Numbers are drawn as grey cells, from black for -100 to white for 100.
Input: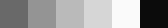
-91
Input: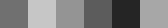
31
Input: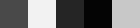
57
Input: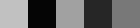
-6
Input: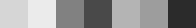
-66
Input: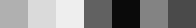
-42
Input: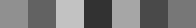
-7
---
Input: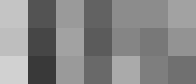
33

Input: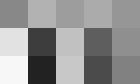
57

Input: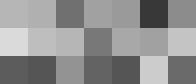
-33

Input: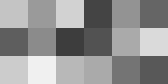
33

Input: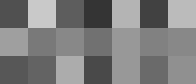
19

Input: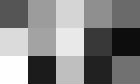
50

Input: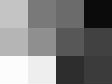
87

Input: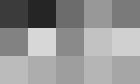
24
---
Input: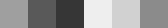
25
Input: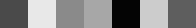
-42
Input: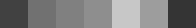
-49
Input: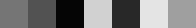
-8
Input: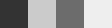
-60
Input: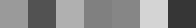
21
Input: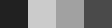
-74
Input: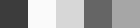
-53
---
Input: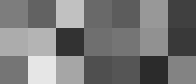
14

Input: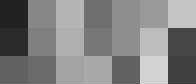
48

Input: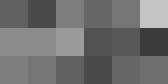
-31

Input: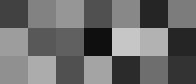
40

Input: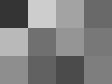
17

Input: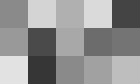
-15

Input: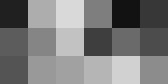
-17
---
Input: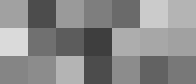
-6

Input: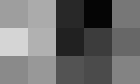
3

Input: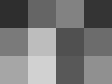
13

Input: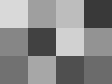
-16

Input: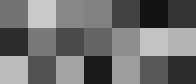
-65

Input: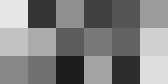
74

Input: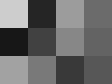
-32

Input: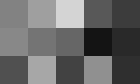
-63

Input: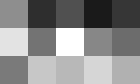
39
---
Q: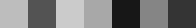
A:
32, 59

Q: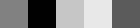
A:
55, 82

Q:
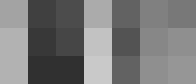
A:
52, 58

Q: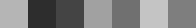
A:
26, 54

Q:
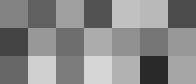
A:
35, 67

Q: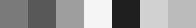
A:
92, 92

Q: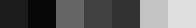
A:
-49, 75
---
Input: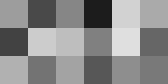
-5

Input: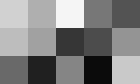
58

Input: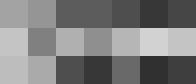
-51

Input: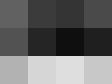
57

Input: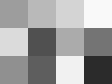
-66

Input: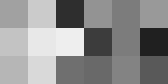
-30
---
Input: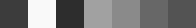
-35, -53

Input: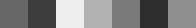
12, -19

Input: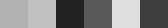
-51, 39

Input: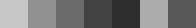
-32, 56

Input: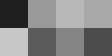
32, 56

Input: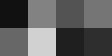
-8, -19

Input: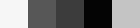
54, 93
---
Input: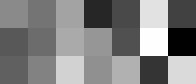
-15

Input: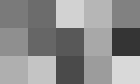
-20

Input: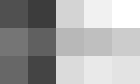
-25

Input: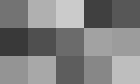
-38

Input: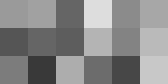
-21

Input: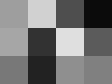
-61

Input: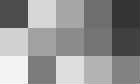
26

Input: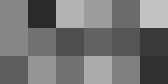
-11

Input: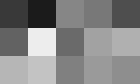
86
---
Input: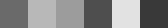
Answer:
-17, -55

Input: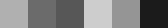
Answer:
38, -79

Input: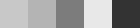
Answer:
57, -60

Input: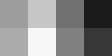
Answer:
23, -57

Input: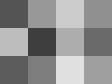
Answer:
-34, 25

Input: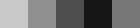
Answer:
57, -7

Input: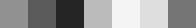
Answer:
14, -8
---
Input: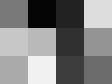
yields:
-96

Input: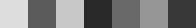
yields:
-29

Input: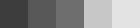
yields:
-31

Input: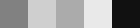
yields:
62

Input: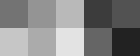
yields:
16

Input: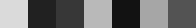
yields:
-74
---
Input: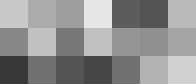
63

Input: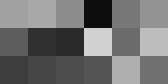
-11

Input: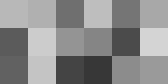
21

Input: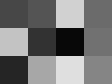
4

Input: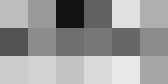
31

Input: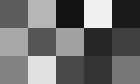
-7

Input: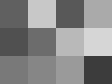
-53

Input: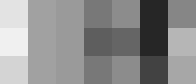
31

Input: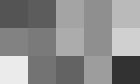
-61

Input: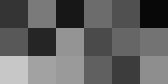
11
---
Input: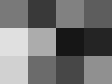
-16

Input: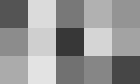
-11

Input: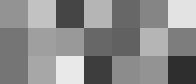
10

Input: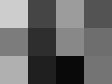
-76

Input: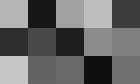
-17

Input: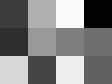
-46

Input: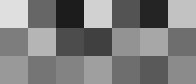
-14

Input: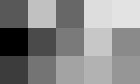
28

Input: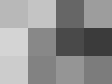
2
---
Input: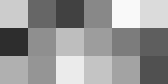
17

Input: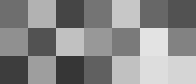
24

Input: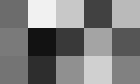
-65

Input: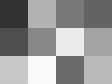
95

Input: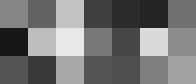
-55

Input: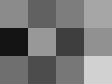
-40

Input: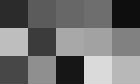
12

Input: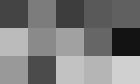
-41

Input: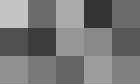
-4

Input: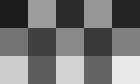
-28
